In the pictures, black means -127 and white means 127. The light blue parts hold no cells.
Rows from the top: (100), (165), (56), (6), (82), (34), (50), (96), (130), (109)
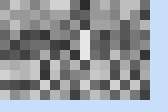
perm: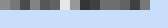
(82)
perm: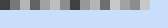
(109)
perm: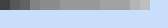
(165)
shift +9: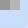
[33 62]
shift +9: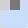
[90  1]
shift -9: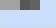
[ 25  25 -49 -38]
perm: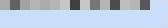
(50)

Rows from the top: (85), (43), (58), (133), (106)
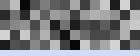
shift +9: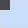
[-46]
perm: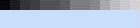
(85)
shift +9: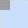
[38]
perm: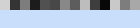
(106)
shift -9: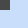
[-64]

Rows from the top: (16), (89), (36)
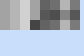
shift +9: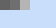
[-19  -7  62]
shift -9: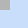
[44]

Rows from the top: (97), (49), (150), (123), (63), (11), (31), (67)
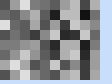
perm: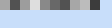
(67)
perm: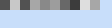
(31)
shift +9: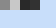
[ 18  81 -77 -68]

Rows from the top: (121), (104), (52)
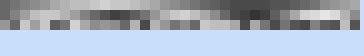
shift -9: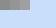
[ 3 13 22]
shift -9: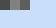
[-62  -8 -42]
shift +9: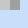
[80 40]
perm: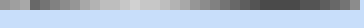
(121)
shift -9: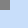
[-8]
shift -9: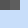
[-52 -42]

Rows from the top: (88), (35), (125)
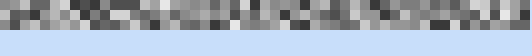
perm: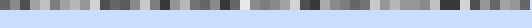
(125)
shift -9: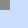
[1]
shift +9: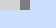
[92 92  7]
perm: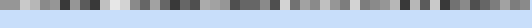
(88)

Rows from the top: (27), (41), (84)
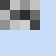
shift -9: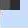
[-51 -90]
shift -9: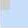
[69]
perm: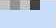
(27)
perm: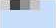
(84)

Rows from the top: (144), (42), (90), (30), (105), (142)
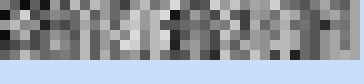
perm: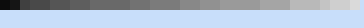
(42)
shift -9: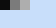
[-124  -13   37]
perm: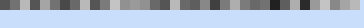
(142)

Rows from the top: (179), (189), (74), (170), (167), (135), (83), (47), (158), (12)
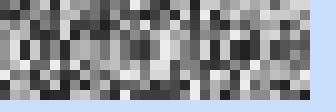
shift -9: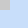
[65]
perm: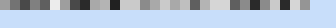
(179)
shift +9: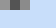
[ 30 -34  20]
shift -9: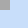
[32]
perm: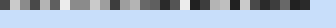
(158)
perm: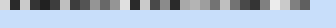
(135)
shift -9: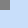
[-9]

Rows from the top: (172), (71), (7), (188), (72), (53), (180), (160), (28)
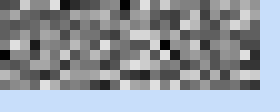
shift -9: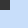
[-83]
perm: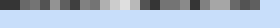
(180)
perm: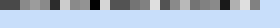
(72)
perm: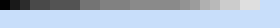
(53)
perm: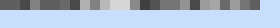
(188)

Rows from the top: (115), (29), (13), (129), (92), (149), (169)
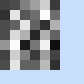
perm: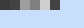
(149)
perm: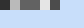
(169)

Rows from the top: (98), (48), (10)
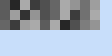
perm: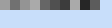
(98)
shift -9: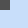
[-56]
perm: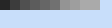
(98)
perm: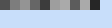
(10)
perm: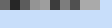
(10)
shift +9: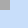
[51]

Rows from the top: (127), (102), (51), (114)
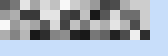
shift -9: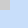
[68]
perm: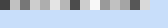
(51)
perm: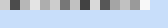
(51)

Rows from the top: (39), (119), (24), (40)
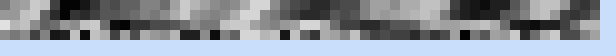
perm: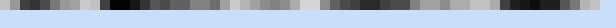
(39)
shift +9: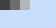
[-54  -9  62]
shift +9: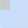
[83]

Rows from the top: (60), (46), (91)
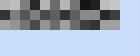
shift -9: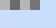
[ 44 -29  44 -19]
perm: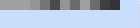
(91)
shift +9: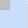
[71]
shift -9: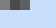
[-10 -62 -41]
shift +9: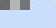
[-11  62  -1]
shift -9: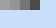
[ 23  11 -19 -62]

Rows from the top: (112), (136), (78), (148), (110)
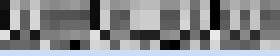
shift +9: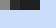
[ 17 -75 -87 -87]
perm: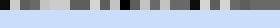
(78)

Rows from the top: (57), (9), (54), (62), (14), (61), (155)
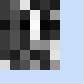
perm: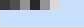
(155)
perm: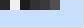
(62)
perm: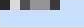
(155)
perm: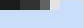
(61)
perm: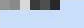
(14)

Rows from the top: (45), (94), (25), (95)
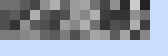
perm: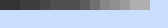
(25)
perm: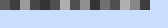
(25)
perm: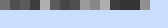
(94)

